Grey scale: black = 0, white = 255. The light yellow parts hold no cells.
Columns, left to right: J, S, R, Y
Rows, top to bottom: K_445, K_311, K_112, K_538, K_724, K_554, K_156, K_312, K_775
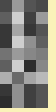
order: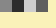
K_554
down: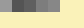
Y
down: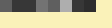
J
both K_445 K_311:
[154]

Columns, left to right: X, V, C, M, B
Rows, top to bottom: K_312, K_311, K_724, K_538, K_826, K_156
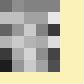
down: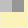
V
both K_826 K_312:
[141]

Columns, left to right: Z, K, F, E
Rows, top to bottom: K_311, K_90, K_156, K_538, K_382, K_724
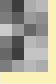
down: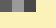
K
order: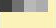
K_311
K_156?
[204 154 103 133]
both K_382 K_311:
[61]

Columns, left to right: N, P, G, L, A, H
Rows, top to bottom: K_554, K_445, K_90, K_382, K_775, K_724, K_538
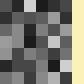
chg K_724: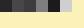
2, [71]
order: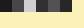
K_554
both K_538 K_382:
[137]
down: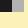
A

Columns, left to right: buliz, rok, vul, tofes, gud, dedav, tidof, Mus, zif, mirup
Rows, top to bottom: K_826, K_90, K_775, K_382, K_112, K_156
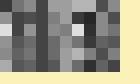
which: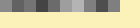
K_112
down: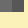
gud
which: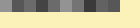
K_382
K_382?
[147  87 107  68 107 147 116  58  98  87]
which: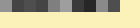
K_90
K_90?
[147  68  78  68 127 158  58  39 138  78]

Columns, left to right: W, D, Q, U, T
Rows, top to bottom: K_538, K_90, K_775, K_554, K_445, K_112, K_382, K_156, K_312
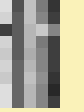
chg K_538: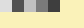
4, [52]
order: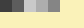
K_445
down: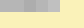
Q
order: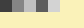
K_90
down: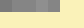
U
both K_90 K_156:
[133]

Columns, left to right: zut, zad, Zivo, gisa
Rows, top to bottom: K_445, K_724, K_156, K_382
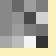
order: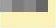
K_445
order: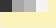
K_382
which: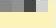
K_724
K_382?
[167 186 244  52]
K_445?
[136 104 157 125]
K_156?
[136 157 125 113]

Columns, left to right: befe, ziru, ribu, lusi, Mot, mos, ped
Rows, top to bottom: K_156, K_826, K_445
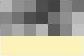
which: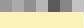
K_445
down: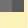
Mot
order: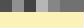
K_826
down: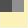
ribu

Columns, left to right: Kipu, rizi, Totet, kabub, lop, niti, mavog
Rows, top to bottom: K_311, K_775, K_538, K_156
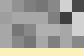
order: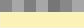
K_156
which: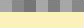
K_156
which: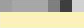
K_775
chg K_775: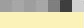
2, [167]

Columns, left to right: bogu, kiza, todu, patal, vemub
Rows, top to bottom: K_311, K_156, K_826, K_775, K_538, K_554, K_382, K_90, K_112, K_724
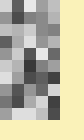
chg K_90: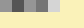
3, [105]
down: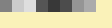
todu
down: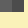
kiza
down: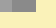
patal
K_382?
[222 159  76  95  65]

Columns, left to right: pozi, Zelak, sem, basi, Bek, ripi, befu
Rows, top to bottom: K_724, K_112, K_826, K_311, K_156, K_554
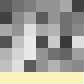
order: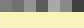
K_112
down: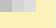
Zelak

